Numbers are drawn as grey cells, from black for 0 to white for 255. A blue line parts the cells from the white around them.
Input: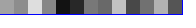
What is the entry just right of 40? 120
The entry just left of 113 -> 72
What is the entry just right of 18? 40
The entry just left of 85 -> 178

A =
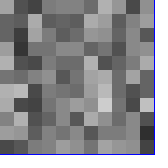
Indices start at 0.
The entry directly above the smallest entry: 81
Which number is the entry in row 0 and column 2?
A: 67
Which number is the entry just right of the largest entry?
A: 116
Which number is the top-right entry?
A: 144
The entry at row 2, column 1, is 61
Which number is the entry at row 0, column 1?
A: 81
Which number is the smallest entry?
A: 47
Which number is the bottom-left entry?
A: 73
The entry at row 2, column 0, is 100
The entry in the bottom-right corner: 67
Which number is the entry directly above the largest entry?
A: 185
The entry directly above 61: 93
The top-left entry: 163
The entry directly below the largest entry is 144
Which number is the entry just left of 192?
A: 73
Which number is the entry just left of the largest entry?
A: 144
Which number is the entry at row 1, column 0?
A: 100
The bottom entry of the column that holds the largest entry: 163
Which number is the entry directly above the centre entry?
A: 108

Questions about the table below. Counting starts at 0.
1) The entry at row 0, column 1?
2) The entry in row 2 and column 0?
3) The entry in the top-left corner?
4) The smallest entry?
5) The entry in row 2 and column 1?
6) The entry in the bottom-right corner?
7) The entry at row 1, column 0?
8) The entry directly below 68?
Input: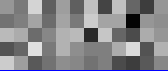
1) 121
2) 186
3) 150
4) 4
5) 172
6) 135
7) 114
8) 164

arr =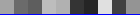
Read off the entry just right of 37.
224
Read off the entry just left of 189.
94

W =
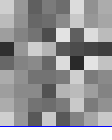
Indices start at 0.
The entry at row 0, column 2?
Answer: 95
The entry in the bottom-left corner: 207
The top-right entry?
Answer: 172
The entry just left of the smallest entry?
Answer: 220
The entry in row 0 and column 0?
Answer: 207
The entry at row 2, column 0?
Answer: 158
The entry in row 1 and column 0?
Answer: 187
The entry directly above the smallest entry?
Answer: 76
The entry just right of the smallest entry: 227
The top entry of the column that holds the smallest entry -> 220
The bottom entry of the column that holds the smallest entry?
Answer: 131
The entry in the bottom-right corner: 201

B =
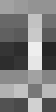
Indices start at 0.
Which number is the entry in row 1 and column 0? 104
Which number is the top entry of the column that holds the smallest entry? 147
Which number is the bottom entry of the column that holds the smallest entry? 74
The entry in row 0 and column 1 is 154
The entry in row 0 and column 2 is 147
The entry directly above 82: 178
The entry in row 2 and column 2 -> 201
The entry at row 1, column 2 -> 194
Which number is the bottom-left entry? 82
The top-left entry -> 162

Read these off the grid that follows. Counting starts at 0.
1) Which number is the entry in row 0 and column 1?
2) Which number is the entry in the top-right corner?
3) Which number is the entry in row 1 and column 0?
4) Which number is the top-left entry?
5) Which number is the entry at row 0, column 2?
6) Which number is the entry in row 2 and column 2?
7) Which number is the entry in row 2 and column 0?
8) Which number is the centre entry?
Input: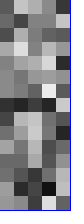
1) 196
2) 55
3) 105
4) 90
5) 175
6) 124
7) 77
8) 61

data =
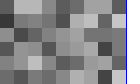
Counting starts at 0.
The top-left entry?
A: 92
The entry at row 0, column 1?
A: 183
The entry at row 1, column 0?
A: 56
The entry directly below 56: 142
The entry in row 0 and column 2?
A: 183
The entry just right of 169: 68
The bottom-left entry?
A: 108
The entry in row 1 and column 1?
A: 122

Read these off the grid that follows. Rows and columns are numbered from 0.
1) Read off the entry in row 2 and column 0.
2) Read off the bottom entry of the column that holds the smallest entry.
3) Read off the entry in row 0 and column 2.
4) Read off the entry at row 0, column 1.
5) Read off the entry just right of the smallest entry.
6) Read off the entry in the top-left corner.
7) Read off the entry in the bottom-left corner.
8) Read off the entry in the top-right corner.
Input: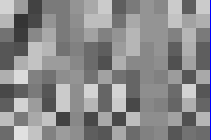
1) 114
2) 225
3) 66
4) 156
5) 72
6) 211
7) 107
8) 203

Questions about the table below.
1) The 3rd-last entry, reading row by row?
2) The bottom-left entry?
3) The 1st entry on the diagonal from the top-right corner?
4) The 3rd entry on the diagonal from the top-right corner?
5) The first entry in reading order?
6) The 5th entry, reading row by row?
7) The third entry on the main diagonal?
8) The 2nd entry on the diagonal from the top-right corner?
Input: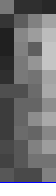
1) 73
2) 87
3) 40
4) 135
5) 121
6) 53
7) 157
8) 129
